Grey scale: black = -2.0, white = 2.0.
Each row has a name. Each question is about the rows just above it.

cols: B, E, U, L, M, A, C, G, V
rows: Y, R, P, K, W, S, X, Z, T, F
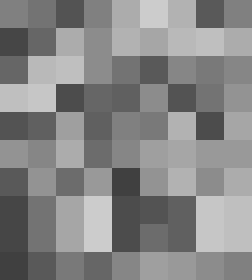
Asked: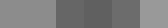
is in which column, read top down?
L
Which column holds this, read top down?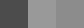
G
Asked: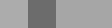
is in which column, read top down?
U
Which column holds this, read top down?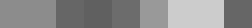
L
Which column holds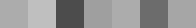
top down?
U

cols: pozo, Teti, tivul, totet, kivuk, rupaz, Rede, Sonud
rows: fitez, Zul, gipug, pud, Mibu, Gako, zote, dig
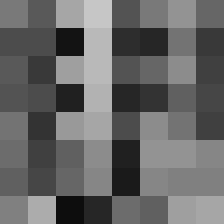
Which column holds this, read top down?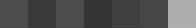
Teti
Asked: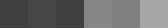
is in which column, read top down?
Sonud
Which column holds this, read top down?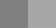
Sonud
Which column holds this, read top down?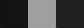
tivul
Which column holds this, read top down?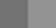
Rede
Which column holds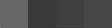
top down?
Sonud
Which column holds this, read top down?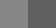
rupaz

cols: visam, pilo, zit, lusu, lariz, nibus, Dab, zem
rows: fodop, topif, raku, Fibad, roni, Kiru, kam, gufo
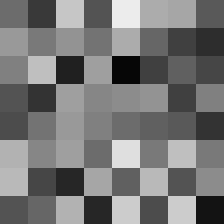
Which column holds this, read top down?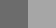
lusu
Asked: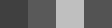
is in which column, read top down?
Dab
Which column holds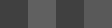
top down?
Dab

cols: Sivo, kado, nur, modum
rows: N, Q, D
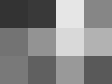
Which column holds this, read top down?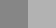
modum
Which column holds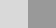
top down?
nur
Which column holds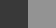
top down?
kado
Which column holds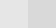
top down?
nur
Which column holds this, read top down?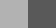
modum

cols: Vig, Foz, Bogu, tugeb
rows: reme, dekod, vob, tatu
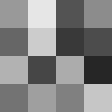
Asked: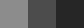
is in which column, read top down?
tugeb
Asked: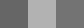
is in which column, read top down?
Vig
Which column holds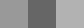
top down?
Vig

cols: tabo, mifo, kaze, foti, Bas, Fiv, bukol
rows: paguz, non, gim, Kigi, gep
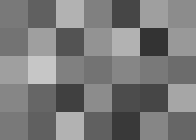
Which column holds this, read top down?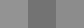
foti
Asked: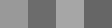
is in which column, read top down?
bukol

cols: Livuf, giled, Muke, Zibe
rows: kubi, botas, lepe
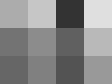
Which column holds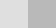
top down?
Zibe
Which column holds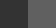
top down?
Muke

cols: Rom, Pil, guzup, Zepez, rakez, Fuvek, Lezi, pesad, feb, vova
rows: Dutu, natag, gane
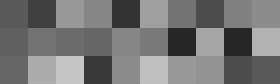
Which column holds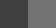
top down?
Pil
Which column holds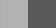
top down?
vova
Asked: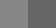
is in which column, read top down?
Zepez

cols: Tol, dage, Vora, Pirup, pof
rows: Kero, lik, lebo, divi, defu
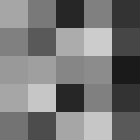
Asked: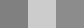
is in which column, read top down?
Pirup
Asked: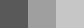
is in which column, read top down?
dage
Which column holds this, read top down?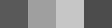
dage
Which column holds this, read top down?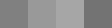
Tol
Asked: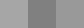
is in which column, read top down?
Tol
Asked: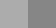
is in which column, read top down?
Vora

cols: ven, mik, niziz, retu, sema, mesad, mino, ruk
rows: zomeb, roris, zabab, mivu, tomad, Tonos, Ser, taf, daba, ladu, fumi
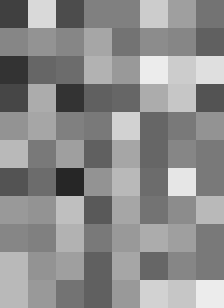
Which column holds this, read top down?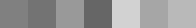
sema
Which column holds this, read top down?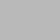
ven
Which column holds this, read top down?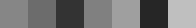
niziz

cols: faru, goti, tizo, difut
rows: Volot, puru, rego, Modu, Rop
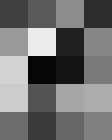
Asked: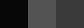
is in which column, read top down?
goti
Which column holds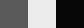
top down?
goti
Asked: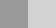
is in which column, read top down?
faru
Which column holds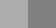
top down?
difut

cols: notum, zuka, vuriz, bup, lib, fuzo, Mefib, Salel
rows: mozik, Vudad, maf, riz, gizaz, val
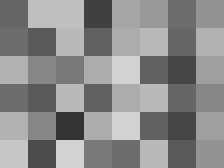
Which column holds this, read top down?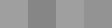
Salel
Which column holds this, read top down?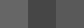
Mefib
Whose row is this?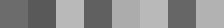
Vudad
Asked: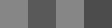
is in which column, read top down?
zuka
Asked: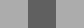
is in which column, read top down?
bup
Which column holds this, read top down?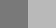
vuriz

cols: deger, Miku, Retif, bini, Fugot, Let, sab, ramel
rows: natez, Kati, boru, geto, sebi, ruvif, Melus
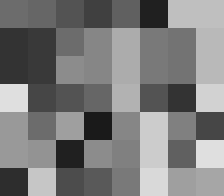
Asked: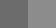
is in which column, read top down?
Retif
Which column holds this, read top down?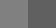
sab
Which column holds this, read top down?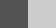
Let
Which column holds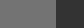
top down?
sab
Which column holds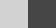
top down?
ramel

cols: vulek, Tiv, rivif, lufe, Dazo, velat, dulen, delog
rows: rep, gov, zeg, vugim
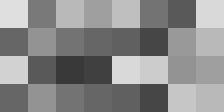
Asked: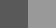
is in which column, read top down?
dulen
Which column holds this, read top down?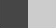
velat
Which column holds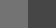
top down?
velat
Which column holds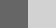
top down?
vulek
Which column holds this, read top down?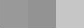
dulen
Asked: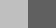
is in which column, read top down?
Dazo
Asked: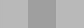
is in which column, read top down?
delog

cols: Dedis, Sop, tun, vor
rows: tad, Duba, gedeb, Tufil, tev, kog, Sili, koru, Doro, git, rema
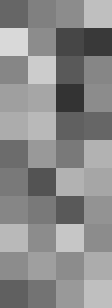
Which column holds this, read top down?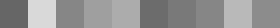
Dedis
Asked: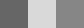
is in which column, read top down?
Dedis
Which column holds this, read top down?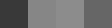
vor
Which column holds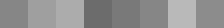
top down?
Dedis
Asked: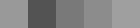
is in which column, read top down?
Sop
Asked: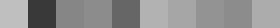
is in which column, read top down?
vor
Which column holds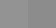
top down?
vor

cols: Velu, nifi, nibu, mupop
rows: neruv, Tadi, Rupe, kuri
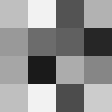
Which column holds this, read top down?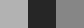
mupop
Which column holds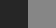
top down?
mupop
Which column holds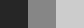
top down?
mupop
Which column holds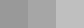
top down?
Velu
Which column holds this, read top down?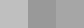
Velu

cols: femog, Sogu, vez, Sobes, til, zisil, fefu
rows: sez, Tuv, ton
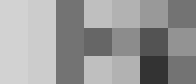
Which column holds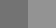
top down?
fefu
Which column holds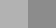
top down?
til
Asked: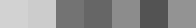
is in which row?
Tuv

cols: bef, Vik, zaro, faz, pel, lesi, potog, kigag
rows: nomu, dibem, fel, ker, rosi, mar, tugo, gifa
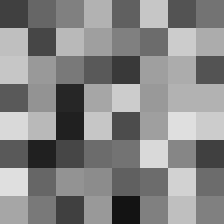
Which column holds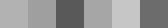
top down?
faz
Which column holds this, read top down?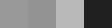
Vik

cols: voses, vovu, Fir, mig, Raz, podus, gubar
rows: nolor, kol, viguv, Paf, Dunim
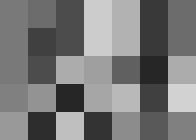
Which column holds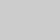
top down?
mig
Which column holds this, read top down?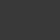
podus
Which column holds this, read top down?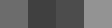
vovu
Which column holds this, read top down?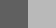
Raz

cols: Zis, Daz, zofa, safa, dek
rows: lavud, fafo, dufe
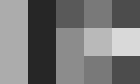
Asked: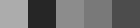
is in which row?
dufe
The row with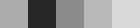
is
fafo
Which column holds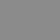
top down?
zofa
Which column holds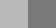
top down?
safa
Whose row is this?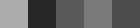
lavud

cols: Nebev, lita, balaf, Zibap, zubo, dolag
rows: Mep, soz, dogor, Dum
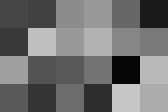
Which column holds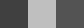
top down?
lita
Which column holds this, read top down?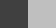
lita
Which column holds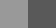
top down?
balaf
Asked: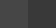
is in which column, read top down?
Nebev
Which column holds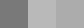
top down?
dolag

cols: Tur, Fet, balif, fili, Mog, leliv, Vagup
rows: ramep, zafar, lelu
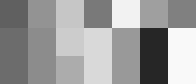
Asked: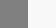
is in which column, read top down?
Vagup
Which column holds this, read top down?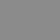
Fet
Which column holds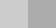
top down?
balif

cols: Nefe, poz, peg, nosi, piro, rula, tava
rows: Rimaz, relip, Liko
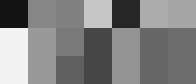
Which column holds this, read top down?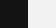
Nefe
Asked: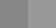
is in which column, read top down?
poz
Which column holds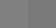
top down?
peg
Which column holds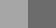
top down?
tava
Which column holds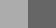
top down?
rula
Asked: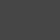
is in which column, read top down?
nosi

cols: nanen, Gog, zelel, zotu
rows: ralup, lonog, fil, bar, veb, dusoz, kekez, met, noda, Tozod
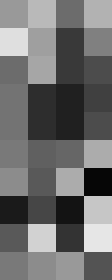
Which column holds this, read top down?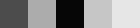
zotu
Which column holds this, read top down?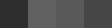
Gog
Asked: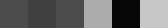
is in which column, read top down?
zotu
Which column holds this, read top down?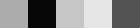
zotu
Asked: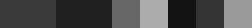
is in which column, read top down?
zelel
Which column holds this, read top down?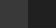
zelel
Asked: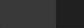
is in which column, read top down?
zelel

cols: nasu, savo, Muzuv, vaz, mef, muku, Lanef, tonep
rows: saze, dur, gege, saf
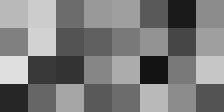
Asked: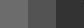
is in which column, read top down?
Muzuv
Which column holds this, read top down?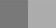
mef
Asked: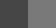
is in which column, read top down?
Lanef
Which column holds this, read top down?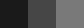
Lanef

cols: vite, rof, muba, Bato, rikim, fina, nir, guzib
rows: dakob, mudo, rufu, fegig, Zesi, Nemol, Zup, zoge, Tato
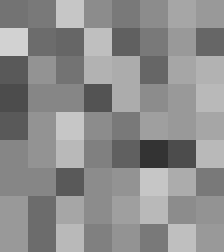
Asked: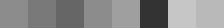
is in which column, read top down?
fina
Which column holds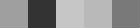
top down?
fina
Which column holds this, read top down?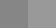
vite
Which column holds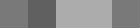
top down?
rikim
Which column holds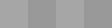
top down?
nir
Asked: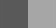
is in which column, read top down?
muba
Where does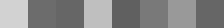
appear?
mudo

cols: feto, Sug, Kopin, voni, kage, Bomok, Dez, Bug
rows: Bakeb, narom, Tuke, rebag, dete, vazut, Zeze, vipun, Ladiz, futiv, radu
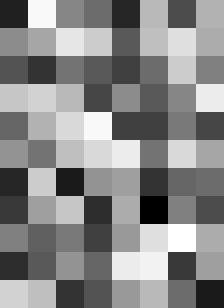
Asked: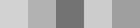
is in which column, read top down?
Sug
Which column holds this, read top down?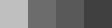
Bomok
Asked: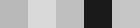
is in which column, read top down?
Kopin
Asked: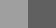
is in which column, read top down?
Sug
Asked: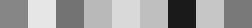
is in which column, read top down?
Kopin
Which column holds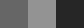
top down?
feto

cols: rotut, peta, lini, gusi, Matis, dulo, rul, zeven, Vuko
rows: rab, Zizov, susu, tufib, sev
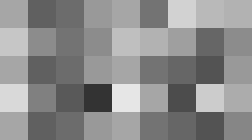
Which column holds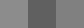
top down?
peta
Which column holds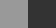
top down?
gusi
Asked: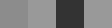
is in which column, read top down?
gusi
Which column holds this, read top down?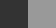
gusi
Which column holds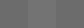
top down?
lini
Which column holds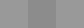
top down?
gusi

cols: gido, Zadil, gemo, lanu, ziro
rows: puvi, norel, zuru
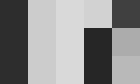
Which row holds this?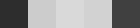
puvi
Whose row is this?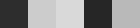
zuru

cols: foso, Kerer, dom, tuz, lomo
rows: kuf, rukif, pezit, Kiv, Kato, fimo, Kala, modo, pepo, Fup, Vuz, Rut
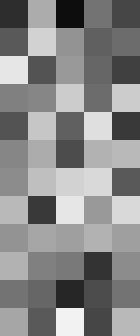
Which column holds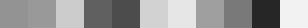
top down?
dom
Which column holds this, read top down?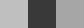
Kerer
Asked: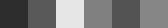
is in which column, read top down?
foso

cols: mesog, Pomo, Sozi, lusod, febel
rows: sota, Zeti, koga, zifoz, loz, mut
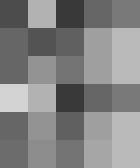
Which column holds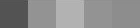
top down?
Pomo
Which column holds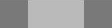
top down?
febel
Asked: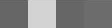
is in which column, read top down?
mesog

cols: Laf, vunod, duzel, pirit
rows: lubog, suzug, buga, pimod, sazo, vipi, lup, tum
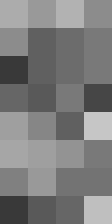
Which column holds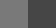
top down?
pirit
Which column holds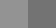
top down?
duzel
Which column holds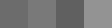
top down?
duzel
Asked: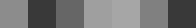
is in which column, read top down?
Laf
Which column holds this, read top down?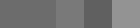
duzel
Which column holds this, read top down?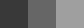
Laf

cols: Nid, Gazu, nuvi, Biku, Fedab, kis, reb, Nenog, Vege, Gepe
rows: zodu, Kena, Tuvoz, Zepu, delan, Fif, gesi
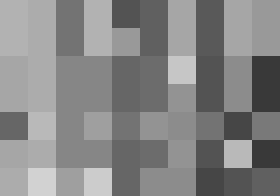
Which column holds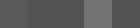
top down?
Nenog
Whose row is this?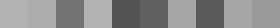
zodu
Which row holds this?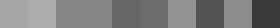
Zepu
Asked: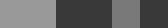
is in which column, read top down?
Gepe
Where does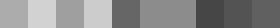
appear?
gesi

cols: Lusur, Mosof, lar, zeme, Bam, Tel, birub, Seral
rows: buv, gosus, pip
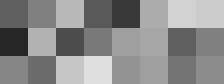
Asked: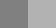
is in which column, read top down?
Mosof
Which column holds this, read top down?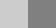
Seral
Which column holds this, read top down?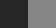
Lusur

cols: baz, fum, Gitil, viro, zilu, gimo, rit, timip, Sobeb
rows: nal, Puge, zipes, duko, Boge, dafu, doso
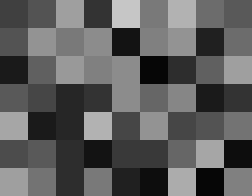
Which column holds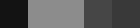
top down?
zilu
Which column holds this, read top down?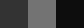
Sobeb

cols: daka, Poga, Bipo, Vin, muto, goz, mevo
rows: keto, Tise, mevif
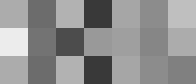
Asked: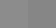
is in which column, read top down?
goz
